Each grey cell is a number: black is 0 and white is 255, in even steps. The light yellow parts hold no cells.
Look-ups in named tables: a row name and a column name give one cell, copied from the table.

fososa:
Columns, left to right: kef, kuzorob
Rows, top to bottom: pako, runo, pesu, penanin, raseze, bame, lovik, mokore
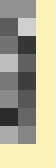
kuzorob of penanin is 97
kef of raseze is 120
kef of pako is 146
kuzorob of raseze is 62
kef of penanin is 189
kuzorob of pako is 146
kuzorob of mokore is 133
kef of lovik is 42
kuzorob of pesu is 54

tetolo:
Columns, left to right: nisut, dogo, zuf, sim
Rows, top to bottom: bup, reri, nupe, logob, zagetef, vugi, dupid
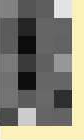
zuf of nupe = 101
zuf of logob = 97
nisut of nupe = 92
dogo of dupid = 203
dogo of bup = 85
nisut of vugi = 115
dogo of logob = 58
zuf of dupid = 100
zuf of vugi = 104
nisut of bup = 130
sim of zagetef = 102
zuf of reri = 101
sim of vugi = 46
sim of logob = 151
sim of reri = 100
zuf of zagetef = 102
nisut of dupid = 76
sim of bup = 227
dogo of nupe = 12

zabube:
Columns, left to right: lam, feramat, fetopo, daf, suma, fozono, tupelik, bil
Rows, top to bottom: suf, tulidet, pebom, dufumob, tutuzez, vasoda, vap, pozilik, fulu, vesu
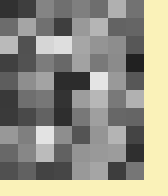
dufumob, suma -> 162
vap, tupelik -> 103
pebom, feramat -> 81
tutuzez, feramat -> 142
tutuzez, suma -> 44
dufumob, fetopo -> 124
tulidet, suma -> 153
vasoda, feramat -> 111
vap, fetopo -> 98
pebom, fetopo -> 214
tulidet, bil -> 101

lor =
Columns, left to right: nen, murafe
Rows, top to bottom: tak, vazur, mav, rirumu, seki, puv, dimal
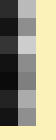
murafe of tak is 186
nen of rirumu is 18
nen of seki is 11
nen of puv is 35
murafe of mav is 205
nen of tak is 44
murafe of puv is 171
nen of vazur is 20
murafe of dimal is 143
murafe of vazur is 142
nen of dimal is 20
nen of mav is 53
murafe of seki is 127
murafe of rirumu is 140

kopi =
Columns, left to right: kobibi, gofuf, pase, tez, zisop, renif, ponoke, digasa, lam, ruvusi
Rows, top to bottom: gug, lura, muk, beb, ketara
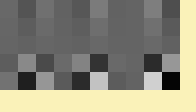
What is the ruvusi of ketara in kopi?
5
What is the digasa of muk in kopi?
100
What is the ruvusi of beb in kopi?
151
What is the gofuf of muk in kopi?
98
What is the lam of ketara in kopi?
208
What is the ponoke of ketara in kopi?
92
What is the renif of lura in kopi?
110
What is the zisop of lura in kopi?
94
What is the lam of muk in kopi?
105
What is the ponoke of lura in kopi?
99
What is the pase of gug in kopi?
112
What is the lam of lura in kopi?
112
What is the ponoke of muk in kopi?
100
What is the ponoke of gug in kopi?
98
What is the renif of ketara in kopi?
194
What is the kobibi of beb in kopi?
93
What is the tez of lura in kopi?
99
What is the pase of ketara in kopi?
150
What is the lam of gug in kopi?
126
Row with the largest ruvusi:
beb

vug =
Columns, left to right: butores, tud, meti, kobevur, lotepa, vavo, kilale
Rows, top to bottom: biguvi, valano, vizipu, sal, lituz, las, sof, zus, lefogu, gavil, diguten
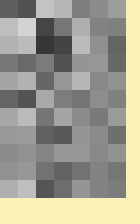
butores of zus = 153
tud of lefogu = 145
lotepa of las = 116
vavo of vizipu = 144
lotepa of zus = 149
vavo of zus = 139
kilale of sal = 104
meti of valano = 69
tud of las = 83
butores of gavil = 145
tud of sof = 186
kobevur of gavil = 99
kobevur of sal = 81
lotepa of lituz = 181
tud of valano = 211
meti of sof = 117
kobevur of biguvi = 181
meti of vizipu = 54

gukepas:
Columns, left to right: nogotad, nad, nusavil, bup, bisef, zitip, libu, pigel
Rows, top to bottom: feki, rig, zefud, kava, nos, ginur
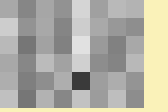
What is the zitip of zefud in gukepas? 154
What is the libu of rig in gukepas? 152
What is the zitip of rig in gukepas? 169
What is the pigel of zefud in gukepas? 168
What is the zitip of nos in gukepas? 158
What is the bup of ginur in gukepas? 135
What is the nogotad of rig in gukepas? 205
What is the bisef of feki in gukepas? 213
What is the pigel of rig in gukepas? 142
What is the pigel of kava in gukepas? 184
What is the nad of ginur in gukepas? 118
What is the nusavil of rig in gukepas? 168
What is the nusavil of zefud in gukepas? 162
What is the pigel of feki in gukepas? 179
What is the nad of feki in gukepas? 134
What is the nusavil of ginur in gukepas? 178
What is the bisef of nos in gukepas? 58
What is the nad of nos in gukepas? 127
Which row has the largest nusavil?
kava

